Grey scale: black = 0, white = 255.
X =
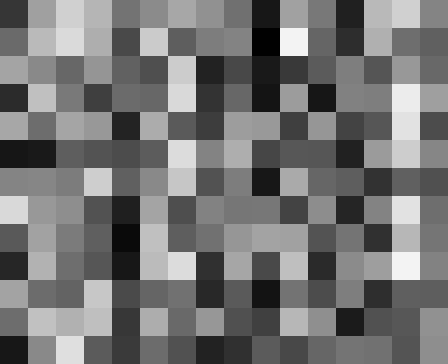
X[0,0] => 54
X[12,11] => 102
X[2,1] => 137
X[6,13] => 50
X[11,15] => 145
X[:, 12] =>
[32, 45, 126, 129, 67, 33, 94, 37, 116, 139, 126, 27, 116]
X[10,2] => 99
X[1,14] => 110
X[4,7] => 61
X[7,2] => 142
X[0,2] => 208
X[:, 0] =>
[54, 106, 164, 43, 167, 22, 132, 217, 89, 38, 163, 109, 23]
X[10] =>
[163, 108, 99, 199, 74, 101, 113, 40, 90, 19, 115, 76, 126, 46, 95, 94]
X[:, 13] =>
[185, 176, 85, 126, 86, 155, 50, 131, 48, 158, 46, 81, 113]
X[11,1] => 193
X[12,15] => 142
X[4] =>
[167, 109, 165, 152, 35, 172, 90, 61, 157, 153, 63, 150, 67, 86, 226, 76]
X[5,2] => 94
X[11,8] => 80
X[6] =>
[132, 134, 124, 206, 96, 137, 198, 82, 125, 23, 170, 102, 94, 50, 96, 80]
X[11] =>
[109, 193, 177, 191, 55, 173, 105, 151, 80, 64, 183, 143, 27, 81, 87, 145]
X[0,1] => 160
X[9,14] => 243
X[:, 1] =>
[160, 186, 137, 192, 109, 25, 134, 152, 162, 178, 108, 193, 137]
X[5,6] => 220
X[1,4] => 73
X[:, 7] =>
[145, 125, 34, 51, 61, 131, 82, 130, 113, 48, 40, 151, 34]
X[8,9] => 163
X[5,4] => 76

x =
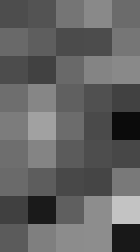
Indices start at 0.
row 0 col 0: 77
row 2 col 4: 137
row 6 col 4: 121
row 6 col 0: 106
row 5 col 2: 91
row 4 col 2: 108
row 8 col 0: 91
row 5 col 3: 77
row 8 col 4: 24
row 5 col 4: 71
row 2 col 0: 76
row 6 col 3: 69

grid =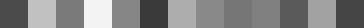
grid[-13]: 75
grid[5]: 58

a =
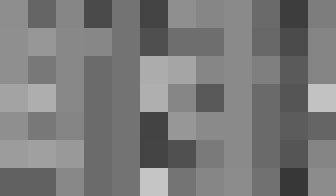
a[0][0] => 142
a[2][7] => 134
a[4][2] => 132
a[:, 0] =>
[142, 143, 143, 163, 143, 156, 96]
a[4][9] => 106
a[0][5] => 68
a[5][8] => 138
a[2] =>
[143, 120, 136, 107, 115, 172, 165, 134, 138, 127, 90, 132]
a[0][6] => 143
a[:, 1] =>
[101, 151, 120, 174, 120, 160, 96]
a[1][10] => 75
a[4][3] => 107
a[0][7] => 134
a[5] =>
[156, 160, 153, 107, 115, 68, 80, 122, 138, 106, 85, 132]
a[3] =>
[163, 174, 136, 107, 115, 175, 134, 89, 138, 106, 85, 194]
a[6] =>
[96, 96, 136, 107, 115, 197, 116, 134, 140, 113, 55, 140]
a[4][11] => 101
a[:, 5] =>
[68, 79, 172, 175, 67, 68, 197]
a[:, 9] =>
[106, 104, 127, 106, 106, 106, 113]
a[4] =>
[143, 120, 132, 107, 115, 67, 151, 138, 138, 106, 92, 101]
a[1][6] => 110

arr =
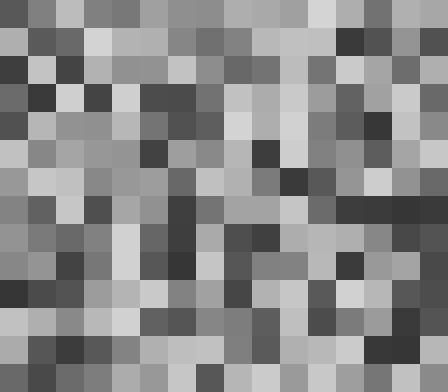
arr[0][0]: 88
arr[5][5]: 66
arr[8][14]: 72
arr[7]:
[131, 97, 198, 79, 166, 145, 63, 116, 163, 163, 197, 107, 61, 59, 54, 58]
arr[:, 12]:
[174, 58, 202, 98, 92, 144, 149, 61, 175, 59, 209, 123, 203, 158]
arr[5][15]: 199
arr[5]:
[193, 135, 165, 151, 148, 66, 158, 137, 182, 61, 205, 129, 144, 93, 165, 199]
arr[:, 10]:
[160, 192, 188, 201, 209, 205, 58, 197, 173, 130, 198, 191, 176, 154]
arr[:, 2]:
[188, 105, 68, 207, 146, 165, 192, 198, 105, 67, 83, 137, 60, 107]
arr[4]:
[81, 182, 146, 144, 183, 116, 81, 94, 211, 174, 209, 124, 92, 55, 194, 137]
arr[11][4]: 209
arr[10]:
[54, 75, 83, 156, 180, 201, 130, 161, 70, 178, 198, 89, 209, 183, 87, 77]
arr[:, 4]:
[120, 179, 145, 207, 183, 148, 152, 166, 209, 209, 180, 209, 131, 172]
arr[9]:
[135, 148, 67, 119, 209, 87, 54, 197, 86, 129, 130, 184, 59, 153, 164, 73]
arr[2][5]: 146
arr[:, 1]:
[128, 90, 195, 58, 182, 135, 198, 97, 122, 148, 75, 175, 86, 73]
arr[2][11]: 116
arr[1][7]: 112
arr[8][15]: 83
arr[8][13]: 135
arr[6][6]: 104
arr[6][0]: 152
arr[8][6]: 62
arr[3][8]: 193
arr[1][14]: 148
